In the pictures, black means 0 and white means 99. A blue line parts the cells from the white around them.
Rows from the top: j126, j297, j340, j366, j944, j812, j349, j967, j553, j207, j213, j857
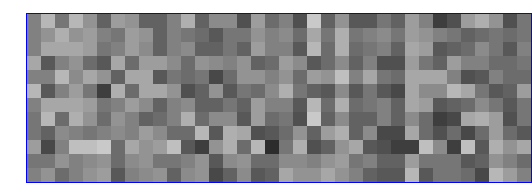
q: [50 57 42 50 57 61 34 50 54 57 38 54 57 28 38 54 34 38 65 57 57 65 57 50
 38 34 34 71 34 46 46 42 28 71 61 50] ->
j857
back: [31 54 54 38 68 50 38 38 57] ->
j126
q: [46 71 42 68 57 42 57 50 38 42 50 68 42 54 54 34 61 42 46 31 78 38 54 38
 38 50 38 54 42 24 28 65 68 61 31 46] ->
j967

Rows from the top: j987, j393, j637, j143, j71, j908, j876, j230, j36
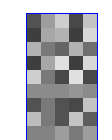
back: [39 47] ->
j637
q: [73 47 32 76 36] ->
j230
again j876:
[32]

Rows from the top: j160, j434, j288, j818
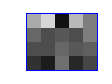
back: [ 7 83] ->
j160
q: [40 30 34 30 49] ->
j434
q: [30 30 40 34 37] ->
j288
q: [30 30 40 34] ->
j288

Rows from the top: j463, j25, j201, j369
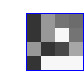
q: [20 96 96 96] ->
j369
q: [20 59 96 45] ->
j25
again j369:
[96]

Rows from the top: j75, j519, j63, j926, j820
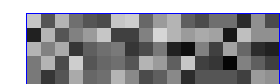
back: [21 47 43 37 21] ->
j63
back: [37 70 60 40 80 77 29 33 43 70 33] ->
j75
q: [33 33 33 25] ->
j820
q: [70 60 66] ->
j519
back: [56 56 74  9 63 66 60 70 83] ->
j519
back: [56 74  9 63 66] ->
j519

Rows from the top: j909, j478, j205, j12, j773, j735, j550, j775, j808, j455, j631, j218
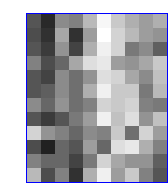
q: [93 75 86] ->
j775
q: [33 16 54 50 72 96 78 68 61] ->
j909
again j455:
[40]
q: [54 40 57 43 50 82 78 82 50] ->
j550

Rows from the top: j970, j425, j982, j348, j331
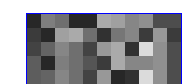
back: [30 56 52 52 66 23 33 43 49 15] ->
j348
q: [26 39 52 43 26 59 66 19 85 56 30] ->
j982
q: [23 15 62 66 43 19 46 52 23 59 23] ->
j425
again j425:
[23]
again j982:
[26]
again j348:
[52]

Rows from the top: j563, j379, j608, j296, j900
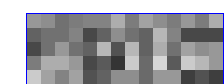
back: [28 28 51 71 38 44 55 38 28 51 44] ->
j379
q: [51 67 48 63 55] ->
j563
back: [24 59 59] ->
j900
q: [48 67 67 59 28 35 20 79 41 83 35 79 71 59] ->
j296
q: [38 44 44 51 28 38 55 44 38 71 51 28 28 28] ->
j379
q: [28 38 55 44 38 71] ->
j379
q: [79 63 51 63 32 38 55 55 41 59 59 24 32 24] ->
j900

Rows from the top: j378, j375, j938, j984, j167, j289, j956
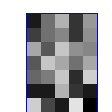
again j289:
[10]
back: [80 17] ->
j167
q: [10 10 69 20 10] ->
j289
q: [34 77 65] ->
j984

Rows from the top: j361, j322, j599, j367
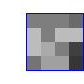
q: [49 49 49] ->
j361
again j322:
[73]
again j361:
[49]
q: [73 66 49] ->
j599
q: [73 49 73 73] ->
j322
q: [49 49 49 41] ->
j361

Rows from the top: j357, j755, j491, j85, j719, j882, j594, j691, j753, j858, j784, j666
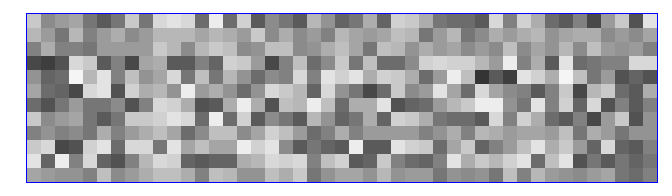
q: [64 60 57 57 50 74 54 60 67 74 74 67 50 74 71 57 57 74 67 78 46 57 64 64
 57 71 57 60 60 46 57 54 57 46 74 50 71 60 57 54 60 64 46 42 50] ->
j666
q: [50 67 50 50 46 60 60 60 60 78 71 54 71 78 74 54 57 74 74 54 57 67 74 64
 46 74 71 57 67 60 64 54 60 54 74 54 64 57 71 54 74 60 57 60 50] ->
j491
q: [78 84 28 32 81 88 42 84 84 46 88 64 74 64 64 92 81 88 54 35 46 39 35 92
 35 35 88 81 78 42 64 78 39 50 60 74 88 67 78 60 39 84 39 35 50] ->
j858
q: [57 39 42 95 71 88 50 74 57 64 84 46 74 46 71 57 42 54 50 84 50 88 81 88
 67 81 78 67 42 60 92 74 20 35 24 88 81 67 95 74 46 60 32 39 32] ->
j719
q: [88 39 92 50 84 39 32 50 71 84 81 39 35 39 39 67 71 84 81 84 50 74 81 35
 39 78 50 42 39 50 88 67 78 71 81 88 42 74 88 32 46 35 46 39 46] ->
j784
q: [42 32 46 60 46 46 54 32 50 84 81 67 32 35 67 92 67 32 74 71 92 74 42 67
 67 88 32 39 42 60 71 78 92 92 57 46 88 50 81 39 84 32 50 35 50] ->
j594

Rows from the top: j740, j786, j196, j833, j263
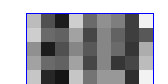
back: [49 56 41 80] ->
j740
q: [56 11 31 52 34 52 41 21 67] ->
j196
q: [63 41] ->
j833
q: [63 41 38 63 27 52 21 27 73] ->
j833
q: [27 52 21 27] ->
j833

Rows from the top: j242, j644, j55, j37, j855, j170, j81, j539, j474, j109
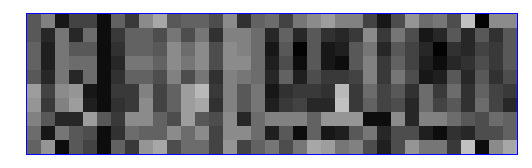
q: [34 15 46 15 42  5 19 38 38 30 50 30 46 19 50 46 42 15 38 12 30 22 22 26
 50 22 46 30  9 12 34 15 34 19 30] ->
j855
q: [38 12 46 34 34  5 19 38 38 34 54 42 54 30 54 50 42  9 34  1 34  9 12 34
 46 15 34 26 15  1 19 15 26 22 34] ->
j55
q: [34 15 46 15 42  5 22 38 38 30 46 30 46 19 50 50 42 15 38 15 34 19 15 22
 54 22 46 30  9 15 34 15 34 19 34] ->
j644

